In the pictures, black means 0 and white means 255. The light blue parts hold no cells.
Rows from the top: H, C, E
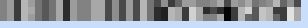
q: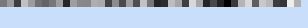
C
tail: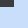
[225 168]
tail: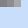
[ 74 156 142 168 116 130 142 182 102 142  74]
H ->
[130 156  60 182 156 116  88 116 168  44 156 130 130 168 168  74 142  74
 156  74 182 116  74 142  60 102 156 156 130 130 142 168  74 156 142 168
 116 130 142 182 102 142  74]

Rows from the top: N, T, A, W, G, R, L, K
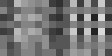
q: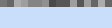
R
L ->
[118  73 102 144 132 102 144  86  86  86 144 102 132 118 144 118]
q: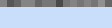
T

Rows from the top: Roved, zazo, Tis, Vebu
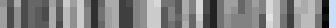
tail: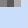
[130 215  75  34 115 159 144 103 130 144 130 215 187 130  75 171 171 187
 144   5]
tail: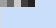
[115 144 130 130 130 144  90 227 187 115  63 159 187 187 115  19]
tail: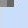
[130 144 130 215 187 130  75 171 171 187 144   5]
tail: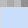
[19]
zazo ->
[159  75 144  75 103  90  75 171  90 187 144 203 130  48 115 159 171  63
  63 130 144 203 203  90 130  90 171 130 215  75  34 115 159 144 103 130
 144 130 215 187 130  75 171 171 187 144   5]

